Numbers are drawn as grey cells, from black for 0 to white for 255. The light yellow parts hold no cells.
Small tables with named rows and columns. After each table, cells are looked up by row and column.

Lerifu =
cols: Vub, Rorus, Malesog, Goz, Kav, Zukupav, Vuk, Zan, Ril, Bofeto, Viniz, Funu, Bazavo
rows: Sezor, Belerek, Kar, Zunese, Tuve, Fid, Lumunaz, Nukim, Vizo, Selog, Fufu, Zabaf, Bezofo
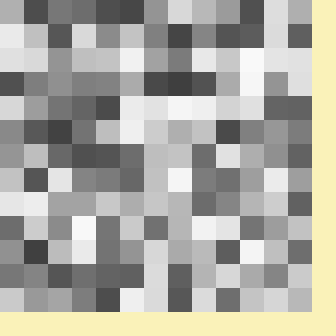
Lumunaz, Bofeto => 225
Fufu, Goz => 234
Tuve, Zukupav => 235
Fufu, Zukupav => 148
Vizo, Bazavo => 97
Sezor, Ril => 184
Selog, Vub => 109
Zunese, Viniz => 246
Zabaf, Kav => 99
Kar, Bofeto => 200
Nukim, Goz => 132
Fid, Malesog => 66
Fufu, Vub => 145
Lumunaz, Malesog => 104
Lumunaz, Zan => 195
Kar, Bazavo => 225
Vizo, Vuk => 198
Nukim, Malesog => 229
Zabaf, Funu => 133

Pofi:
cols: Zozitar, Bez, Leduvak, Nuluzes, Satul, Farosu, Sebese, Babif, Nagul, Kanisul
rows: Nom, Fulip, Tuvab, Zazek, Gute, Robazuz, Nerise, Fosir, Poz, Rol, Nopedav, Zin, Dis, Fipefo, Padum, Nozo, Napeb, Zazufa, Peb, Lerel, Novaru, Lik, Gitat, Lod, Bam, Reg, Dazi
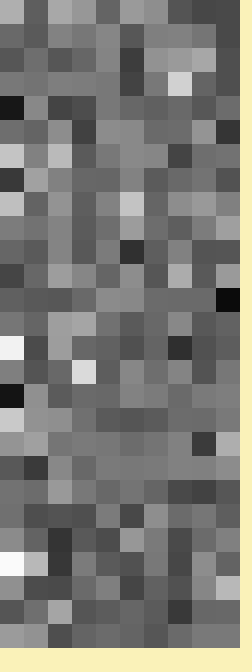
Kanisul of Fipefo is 98
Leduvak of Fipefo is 158
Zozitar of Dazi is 155
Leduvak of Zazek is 126
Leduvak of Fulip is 130
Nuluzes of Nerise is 90
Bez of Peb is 160
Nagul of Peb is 59
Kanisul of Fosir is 82
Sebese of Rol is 109
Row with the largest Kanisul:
Bam

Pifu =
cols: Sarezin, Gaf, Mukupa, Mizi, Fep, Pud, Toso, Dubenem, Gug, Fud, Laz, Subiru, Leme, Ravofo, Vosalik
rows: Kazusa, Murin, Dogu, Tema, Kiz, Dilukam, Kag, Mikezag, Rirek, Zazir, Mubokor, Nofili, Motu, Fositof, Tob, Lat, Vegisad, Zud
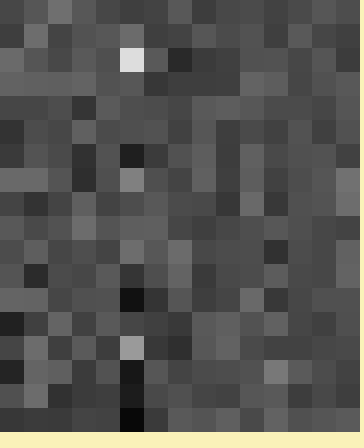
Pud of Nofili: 53
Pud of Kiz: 78
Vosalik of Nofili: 99
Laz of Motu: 105
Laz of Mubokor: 77
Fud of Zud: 95
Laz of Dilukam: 74
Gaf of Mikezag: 105
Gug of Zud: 84
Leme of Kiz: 75
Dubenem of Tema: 62
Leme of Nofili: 73
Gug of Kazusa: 61
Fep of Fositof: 89
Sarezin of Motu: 100
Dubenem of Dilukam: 65
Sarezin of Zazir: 88
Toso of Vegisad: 73
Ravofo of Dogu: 85
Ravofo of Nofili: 71
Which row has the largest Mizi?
Zazir

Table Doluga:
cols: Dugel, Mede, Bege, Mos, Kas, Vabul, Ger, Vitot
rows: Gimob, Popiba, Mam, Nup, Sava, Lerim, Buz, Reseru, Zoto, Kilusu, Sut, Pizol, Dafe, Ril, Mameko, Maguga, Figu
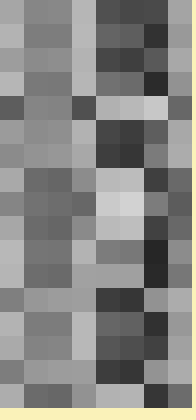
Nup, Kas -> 113
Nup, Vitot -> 146
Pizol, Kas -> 160
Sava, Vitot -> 103
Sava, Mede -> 133
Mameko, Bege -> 133
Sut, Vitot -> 140
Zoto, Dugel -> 133
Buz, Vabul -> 54
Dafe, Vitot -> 172
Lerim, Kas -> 70
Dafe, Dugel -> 127
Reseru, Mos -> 140
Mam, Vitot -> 168
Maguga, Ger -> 147
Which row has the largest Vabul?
Zoto

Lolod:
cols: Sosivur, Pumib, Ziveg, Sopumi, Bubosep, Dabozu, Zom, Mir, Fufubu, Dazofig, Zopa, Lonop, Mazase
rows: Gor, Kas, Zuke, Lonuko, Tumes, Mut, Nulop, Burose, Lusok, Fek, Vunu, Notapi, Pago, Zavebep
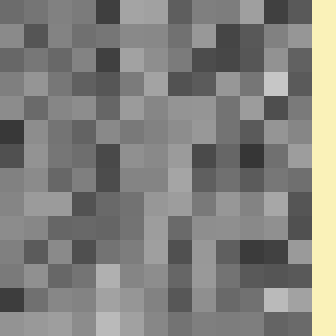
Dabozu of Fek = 115
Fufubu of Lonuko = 91
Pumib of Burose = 139
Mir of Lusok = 157
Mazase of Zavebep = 106
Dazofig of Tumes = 115
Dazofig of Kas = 69
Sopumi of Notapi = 116
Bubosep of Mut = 137
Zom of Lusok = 151
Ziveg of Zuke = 104
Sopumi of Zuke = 131
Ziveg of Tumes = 134
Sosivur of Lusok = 133

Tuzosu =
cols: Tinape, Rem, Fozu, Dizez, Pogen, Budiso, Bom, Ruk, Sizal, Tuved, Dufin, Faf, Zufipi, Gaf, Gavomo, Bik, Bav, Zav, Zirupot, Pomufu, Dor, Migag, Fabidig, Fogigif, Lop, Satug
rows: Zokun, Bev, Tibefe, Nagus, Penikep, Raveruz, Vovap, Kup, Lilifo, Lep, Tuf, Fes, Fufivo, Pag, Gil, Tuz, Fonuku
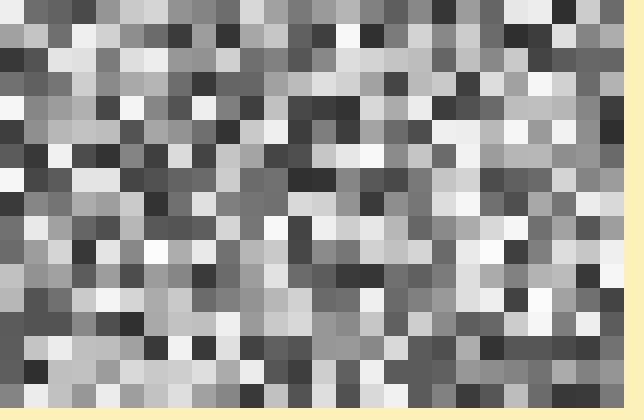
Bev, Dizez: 239
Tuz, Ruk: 205
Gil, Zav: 89
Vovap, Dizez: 76
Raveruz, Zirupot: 239
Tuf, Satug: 239
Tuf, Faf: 200
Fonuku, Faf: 193
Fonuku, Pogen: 235
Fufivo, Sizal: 107
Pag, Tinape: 91
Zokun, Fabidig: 237
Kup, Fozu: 90
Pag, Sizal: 190
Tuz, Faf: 86
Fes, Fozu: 161
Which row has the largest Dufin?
Tuz

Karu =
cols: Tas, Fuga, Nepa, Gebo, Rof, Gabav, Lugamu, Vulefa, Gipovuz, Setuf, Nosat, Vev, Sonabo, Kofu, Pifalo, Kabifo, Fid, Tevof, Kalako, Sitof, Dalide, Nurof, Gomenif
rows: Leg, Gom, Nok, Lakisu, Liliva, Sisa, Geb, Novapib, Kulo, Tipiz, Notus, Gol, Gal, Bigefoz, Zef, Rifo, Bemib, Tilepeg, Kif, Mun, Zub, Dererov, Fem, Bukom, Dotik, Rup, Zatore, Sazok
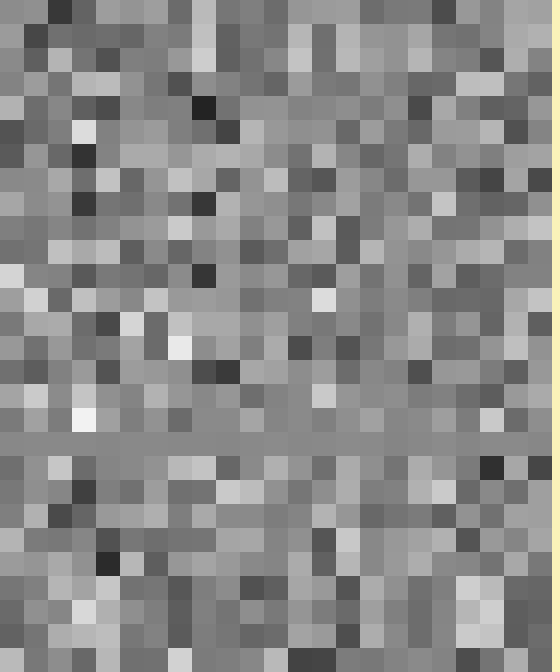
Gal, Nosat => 113
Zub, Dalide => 137
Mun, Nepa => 198
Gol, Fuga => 133
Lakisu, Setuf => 130
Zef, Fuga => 113

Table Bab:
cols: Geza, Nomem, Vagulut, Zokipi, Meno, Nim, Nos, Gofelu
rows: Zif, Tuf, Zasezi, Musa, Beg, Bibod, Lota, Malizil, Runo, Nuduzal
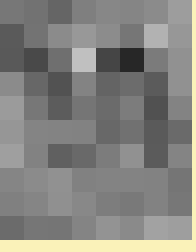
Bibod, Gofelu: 106
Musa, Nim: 108
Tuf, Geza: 90
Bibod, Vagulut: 131
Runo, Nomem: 133
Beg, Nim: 124
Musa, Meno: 100
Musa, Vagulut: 82
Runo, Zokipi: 136
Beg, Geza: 155
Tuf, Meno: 140
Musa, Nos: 91
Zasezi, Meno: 69
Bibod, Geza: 150
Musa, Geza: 139
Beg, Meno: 107
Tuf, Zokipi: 152
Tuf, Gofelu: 151
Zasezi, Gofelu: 145
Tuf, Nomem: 115

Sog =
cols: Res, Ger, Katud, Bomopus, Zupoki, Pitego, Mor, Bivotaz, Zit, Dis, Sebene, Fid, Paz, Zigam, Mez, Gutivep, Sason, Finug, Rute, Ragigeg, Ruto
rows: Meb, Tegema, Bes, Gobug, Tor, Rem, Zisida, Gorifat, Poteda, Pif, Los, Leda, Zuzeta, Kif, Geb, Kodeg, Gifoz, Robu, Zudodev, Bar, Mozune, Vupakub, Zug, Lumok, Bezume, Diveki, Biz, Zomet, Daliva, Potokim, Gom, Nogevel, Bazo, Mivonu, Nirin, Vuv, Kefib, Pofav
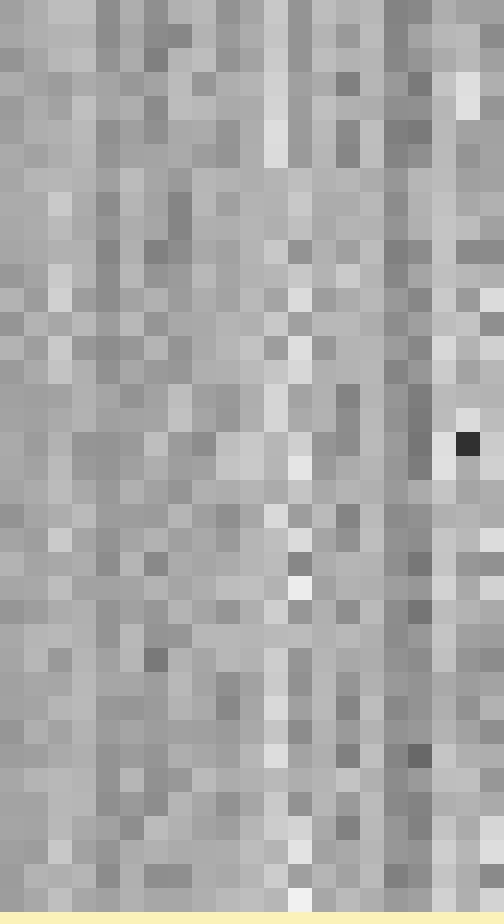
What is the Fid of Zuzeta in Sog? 164
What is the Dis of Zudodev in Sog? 190
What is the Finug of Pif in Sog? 176
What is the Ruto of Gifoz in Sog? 179
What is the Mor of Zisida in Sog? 164
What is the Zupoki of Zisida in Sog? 148

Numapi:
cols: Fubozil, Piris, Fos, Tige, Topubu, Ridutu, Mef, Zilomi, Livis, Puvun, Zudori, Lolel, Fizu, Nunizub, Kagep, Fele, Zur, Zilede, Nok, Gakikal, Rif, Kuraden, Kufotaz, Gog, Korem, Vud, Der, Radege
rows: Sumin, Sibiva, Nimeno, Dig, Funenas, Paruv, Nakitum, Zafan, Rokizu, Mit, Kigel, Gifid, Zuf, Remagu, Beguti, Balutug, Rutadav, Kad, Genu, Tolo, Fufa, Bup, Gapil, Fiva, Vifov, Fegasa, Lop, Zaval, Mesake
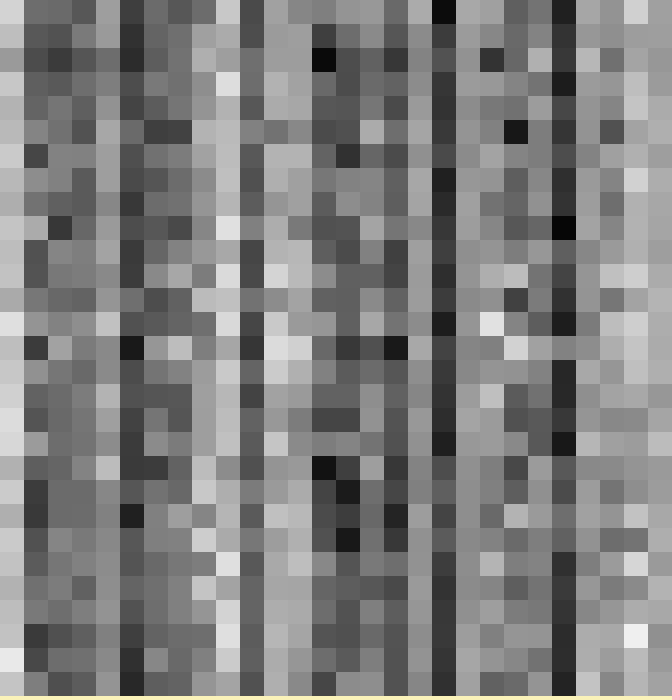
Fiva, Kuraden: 126
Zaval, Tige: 112
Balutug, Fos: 118
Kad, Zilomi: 85
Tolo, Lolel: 148
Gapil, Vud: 109
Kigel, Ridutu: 58
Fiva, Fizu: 190

